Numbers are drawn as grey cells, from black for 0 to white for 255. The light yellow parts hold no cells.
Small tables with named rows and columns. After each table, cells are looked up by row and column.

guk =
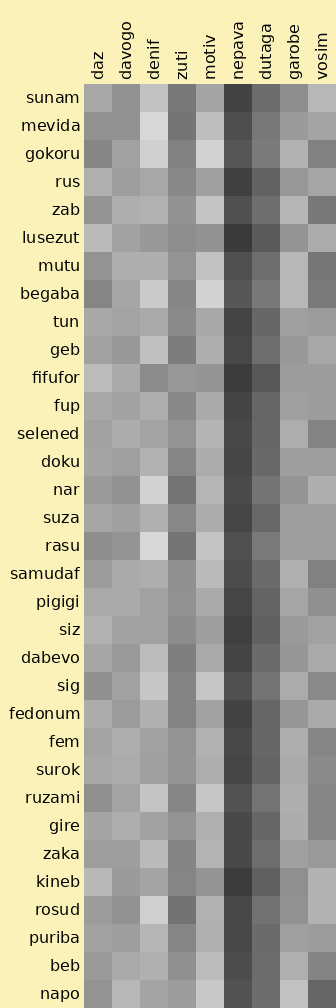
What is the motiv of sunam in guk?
164
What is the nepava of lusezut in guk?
59
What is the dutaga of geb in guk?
110
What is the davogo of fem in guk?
173
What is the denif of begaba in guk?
202
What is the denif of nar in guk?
210
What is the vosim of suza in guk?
157
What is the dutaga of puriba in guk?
107
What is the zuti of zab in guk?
146
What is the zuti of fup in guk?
136
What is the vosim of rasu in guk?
158
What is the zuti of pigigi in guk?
145
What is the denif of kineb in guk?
164
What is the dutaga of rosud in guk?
114
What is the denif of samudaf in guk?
173
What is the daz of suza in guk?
166
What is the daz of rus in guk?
175
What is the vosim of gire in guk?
134
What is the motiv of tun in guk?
168
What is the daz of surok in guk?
167
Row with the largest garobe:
napo

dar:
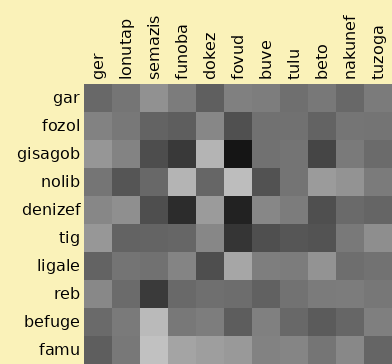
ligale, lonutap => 116
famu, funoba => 164
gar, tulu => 111
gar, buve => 125
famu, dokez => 158
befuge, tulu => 104
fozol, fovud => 80
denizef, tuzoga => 101
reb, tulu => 114
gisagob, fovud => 21
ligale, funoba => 132
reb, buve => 97
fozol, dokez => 135
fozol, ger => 130
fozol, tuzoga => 116
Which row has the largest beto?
nolib

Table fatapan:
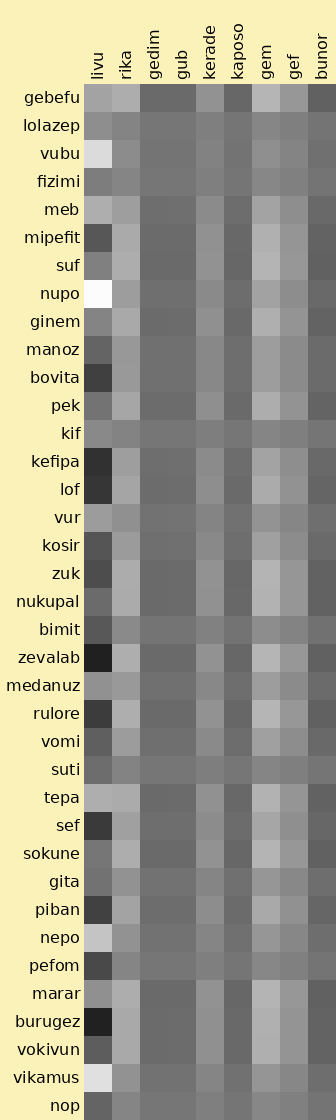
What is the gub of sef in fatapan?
110
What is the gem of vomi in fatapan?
160
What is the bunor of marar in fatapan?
97
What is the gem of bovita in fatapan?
157
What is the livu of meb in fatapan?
174
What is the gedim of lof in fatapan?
108
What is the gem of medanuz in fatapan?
157
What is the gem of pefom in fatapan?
135
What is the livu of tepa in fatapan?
174
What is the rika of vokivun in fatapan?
169
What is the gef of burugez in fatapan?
148
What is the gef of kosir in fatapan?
140
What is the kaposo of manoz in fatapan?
110
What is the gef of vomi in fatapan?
141
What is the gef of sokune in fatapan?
151
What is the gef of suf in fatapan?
151
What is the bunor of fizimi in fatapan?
116
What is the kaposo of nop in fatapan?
117
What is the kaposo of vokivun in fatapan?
105

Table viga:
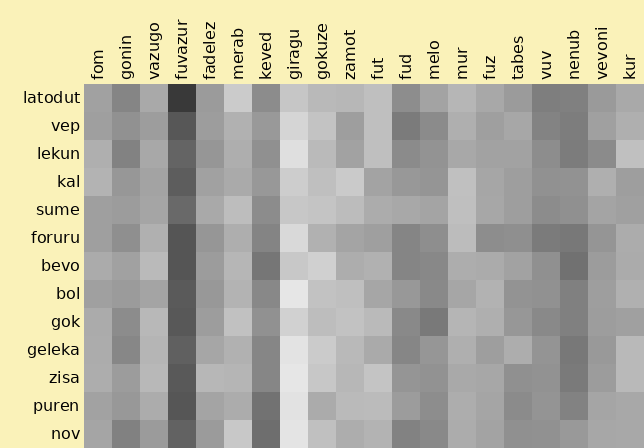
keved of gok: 145
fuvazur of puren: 86
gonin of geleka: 135
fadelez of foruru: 150
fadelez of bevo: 156
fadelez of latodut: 155
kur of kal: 158
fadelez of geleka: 166
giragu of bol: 230
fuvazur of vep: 87
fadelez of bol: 152
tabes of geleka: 173
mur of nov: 172
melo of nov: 137
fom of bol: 160
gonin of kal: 151
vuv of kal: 145
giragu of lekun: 223
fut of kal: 163
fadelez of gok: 157
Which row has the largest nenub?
nov

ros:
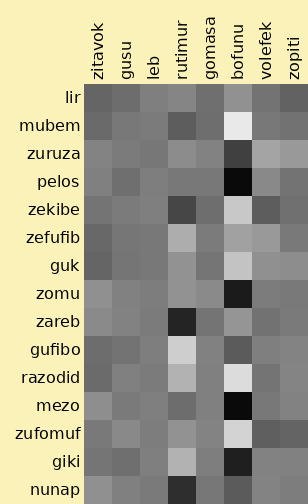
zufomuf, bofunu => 211
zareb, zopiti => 122
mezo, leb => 127
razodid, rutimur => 178
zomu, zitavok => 144
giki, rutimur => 178
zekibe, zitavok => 116
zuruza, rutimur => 140
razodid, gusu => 128
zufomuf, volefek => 95

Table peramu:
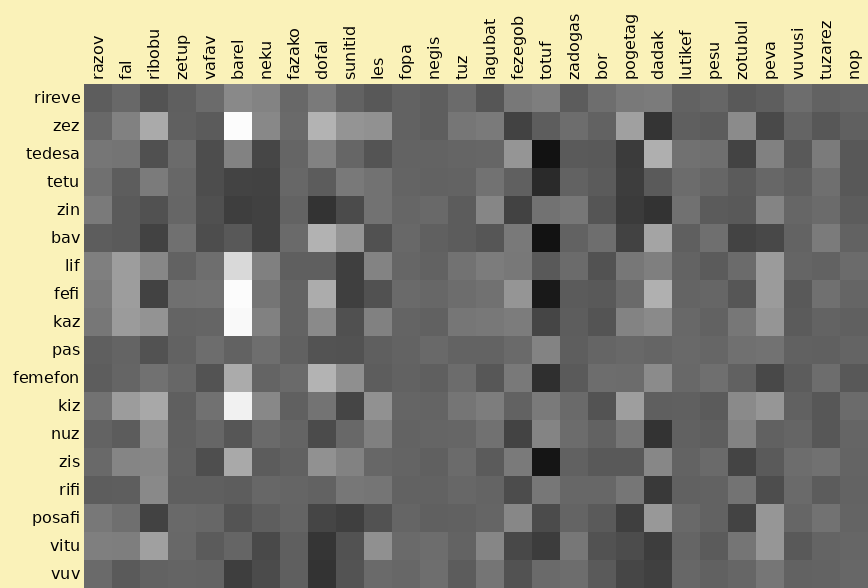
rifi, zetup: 95
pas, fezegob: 106
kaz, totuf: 69
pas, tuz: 99
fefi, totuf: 25
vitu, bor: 82
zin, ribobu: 81
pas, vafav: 109
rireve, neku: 131
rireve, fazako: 104

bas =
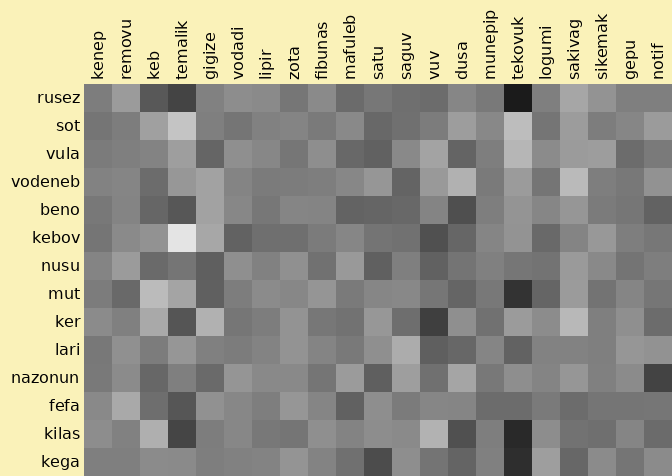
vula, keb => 131
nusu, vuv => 97
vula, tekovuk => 182
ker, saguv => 110
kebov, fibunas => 123
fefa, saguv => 123
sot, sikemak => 125
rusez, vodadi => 141
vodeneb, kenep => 130
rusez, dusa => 134
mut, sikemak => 115

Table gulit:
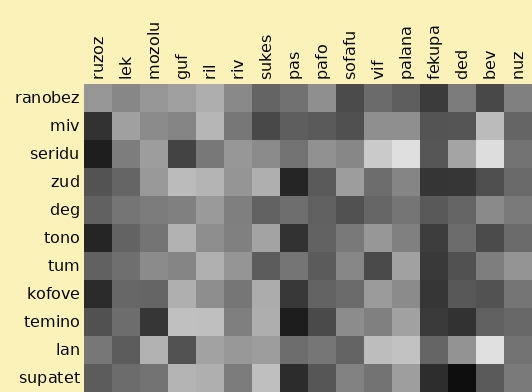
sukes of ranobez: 100
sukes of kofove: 172
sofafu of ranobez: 75
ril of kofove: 142
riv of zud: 149
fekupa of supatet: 45
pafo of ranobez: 143
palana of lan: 194
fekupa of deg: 89
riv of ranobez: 137
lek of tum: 111
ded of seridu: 164
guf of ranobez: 159
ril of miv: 182
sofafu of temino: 140
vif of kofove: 155
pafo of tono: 98
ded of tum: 81
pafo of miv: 90
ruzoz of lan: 119
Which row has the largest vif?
seridu

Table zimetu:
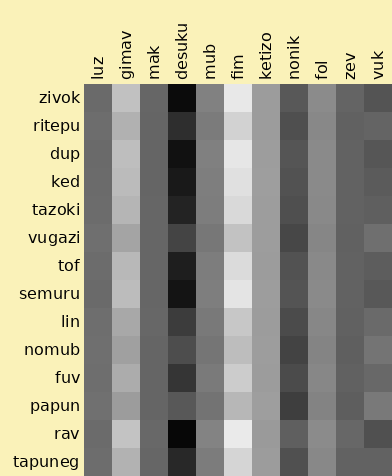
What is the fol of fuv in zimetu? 135
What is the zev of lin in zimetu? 97
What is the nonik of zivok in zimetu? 88
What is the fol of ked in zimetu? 138
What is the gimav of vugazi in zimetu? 164
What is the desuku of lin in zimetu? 60
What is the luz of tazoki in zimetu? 108
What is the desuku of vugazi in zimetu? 68
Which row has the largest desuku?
papun

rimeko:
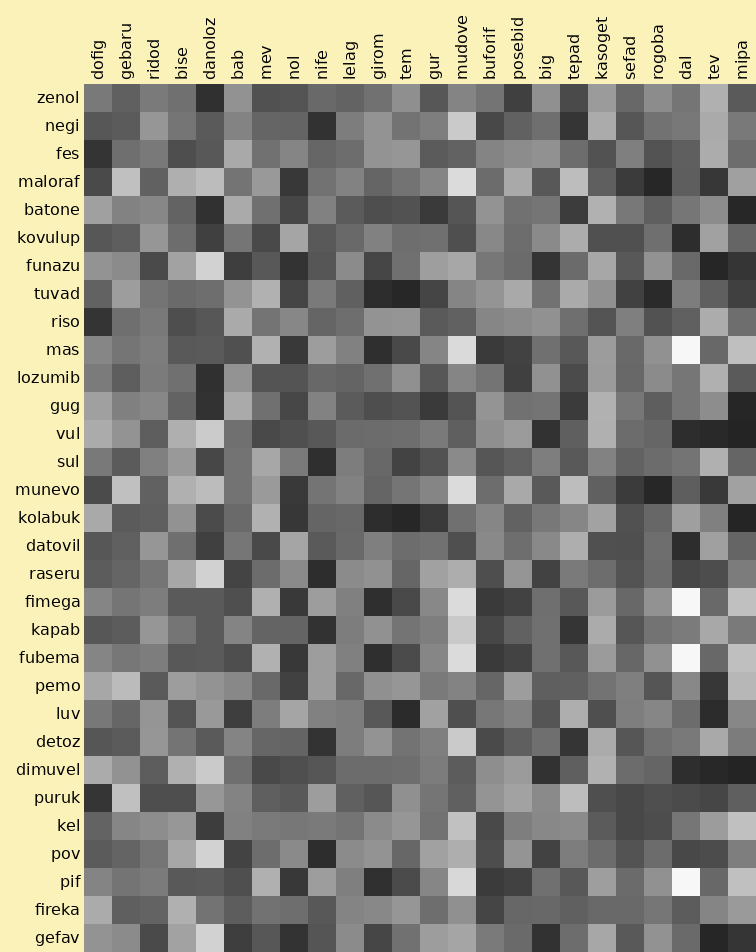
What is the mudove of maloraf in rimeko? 219
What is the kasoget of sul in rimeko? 130
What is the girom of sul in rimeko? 104
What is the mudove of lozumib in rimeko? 133
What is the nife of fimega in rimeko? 157
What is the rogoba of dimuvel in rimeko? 101
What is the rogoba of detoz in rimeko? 113
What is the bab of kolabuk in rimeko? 106
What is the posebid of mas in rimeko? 66
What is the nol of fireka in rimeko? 110
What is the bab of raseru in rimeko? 68
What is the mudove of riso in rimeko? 97
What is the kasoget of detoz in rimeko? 171
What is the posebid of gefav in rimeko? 106
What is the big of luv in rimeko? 85
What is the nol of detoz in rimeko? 100
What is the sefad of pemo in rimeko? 127
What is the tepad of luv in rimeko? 174
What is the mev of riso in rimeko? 116
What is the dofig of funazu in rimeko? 147

